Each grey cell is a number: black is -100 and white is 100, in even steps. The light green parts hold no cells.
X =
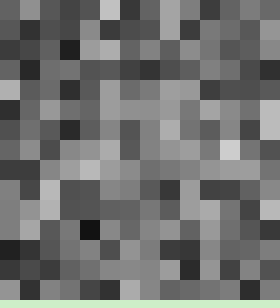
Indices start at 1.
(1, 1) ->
-23
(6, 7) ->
13
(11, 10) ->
23
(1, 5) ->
-35
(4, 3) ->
-14
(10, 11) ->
-48
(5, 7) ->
-16
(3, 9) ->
-26
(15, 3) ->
2
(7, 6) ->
4
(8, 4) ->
7
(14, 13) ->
3
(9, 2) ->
-52
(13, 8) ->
-3
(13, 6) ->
-39
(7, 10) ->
-10
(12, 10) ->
-23
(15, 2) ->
-61
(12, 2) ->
30
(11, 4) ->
-36
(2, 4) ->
-44
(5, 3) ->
-16
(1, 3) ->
-32
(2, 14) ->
17
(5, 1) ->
38
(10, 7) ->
-1
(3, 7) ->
-22
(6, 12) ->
8
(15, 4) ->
-10
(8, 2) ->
10
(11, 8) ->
-7
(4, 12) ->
-13
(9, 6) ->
22
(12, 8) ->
4
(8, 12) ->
61
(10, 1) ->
0
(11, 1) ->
-1
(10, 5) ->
-35
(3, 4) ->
-76
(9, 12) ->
22

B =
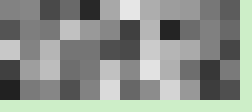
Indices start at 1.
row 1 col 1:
2
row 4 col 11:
-57
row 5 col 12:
-38
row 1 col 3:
-43
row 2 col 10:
-15
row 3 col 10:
33
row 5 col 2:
-4
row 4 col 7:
7
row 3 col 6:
-38
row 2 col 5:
20
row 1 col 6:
32
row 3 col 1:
57
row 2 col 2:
-1
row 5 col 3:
5
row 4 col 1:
-50
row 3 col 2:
3
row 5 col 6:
71
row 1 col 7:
80
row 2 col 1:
-34

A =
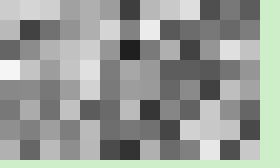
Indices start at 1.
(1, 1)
60
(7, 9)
-45
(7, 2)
0
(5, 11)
-49
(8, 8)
38
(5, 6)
-4
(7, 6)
-14
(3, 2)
10
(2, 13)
-2
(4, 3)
23
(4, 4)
54
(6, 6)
-17
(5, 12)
49
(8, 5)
44
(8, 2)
-20
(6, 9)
5
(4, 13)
17
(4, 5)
76
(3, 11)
17
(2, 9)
-30
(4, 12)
-9
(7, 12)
53
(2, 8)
84
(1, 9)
58
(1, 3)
62
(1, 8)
44
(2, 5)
37
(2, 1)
45
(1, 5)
37
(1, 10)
74
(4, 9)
-27
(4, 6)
-3
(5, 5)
65
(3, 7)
-76

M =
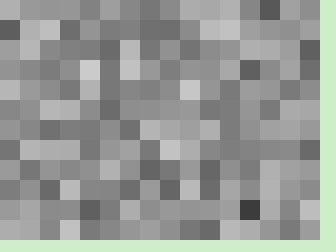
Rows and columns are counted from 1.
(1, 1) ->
38
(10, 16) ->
9
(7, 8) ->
41
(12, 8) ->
24
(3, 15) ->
24
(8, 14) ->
7
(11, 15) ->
5
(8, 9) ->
52
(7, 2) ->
6
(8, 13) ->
3
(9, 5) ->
13
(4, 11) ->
13
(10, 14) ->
40
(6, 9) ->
17
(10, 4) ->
45
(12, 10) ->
-7
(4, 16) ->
-14
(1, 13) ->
5
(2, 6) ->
-3
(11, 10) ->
16
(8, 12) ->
-1
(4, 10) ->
15
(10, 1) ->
-2
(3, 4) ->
0
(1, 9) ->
8
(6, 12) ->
-3
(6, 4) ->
39
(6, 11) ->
-6
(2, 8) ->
-12
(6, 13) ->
17
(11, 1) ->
21
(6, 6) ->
-15
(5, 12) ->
-4
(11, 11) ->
18
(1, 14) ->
-31
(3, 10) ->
-9

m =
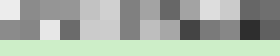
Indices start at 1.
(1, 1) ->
85
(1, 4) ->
18
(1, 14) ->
-13
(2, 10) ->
-47
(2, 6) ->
60
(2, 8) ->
49
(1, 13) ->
-20
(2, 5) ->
59
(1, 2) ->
9
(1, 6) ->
63

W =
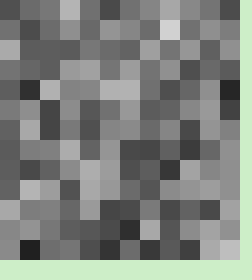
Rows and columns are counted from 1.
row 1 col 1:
-37
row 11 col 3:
0
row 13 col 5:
-39
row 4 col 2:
-20
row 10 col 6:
19
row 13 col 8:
-55
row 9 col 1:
-27
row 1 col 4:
41
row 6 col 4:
10
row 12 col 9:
-33
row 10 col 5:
32
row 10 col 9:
9
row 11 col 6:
-45
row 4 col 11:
-18
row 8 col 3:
0
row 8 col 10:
-53
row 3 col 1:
33
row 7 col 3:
-46
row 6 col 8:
-28
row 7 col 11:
16
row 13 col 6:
-59
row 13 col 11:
33
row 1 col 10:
7
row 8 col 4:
35
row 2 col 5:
-18
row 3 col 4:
-29
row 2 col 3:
-15
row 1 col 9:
31
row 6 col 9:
-23
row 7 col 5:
-37
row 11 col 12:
27
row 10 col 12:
13
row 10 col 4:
-36
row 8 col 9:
-25
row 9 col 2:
-43

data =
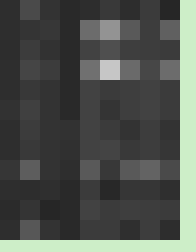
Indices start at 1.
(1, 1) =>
-64
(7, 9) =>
-60
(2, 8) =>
-52
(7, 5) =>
-48
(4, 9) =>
-15
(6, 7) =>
-51
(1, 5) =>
-65
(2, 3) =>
-57
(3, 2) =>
-53
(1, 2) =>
-42
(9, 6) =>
-56
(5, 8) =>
-49
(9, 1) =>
-58
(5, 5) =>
-48
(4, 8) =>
-44
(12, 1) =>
-64
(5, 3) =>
-60
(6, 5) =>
-48
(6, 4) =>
-68
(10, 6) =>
-69
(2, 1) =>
-64
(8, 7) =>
-55
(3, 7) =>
-51
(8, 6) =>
-47
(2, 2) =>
-59
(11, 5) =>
-48
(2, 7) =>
-30
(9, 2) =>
-27
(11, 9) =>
-54
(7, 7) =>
-60
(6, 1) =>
-61
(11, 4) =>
-68
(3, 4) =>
-68
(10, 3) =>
-63

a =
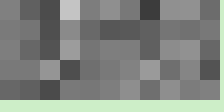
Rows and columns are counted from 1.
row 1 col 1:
0
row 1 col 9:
13
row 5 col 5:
-7
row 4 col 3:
17
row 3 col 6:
-1
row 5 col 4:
-5
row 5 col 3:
-41
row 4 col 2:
-5
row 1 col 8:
-53
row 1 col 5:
-2
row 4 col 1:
-5
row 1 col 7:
-6
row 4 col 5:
-13
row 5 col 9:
11
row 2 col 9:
-8
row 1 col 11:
-15
